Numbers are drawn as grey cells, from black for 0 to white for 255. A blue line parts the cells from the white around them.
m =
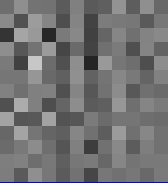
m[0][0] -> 110
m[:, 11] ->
[104, 119, 137, 99, 141, 129, 106, 122, 107, 113, 113, 121, 122]
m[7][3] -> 78
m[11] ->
[126, 129, 110, 120, 95, 119, 122, 103, 134, 116, 121, 121]
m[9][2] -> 117
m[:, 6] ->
[90, 67, 65, 67, 37, 98, 87, 91, 123, 113, 61, 122, 70]
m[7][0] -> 80
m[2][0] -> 52
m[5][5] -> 144
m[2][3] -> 39
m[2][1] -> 165
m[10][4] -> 85
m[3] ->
[142, 87, 115, 155, 70, 106, 67, 112, 123, 79, 132, 99]
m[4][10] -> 78
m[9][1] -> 164
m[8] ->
[163, 86, 88, 163, 83, 86, 123, 107, 117, 117, 110, 107]
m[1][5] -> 132
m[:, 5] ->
[128, 132, 136, 106, 142, 144, 133, 141, 86, 134, 128, 119, 114]
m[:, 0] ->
[110, 138, 52, 142, 122, 118, 129, 80, 163, 103, 107, 126, 125]
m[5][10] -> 100
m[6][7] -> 114
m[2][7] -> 101

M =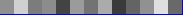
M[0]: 143
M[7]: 171
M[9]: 100
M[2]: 124

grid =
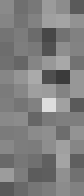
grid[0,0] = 138
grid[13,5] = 129
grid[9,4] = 109
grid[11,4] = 164
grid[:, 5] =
[90, 146, 129, 131, 114, 151, 151, 90, 126, 147, 134, 95, 113, 129]
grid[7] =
[126, 117, 129, 221, 161, 90]
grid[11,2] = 112
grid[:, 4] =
[140, 164, 114, 142, 168, 59, 131, 161, 127, 109, 160, 164, 144, 140]
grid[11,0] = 105
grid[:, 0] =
[138, 133, 116, 109, 112, 134, 123, 126, 137, 123, 136, 105, 156, 89]
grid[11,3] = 96
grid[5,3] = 79
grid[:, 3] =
[155, 160, 71, 81, 152, 79, 156, 221, 122, 143, 142, 96, 94, 125]
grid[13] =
[89, 105, 118, 125, 140, 129]
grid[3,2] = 121

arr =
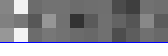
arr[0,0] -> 133
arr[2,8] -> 77
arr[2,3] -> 119
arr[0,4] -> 114
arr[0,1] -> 242
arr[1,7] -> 112
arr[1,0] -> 128
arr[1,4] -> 113
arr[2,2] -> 108
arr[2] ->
[151, 243, 108, 119, 114, 107, 104, 112, 77, 93, 112, 105]
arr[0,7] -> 111

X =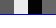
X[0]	92
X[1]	235
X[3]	103

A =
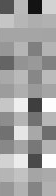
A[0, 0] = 82
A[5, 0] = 169
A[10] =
[136, 165, 120, 178]
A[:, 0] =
[82, 197, 165, 151, 100, 169, 156, 198, 141, 113, 136, 210, 181, 151]
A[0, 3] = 210
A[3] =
[151, 181, 127, 179]
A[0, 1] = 185
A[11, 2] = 74
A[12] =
[181, 194, 165, 170]
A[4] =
[100, 147, 153, 129]
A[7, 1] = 239
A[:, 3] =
[210, 177, 164, 179, 129, 186, 164, 253, 183, 110, 178, 253, 170, 176]
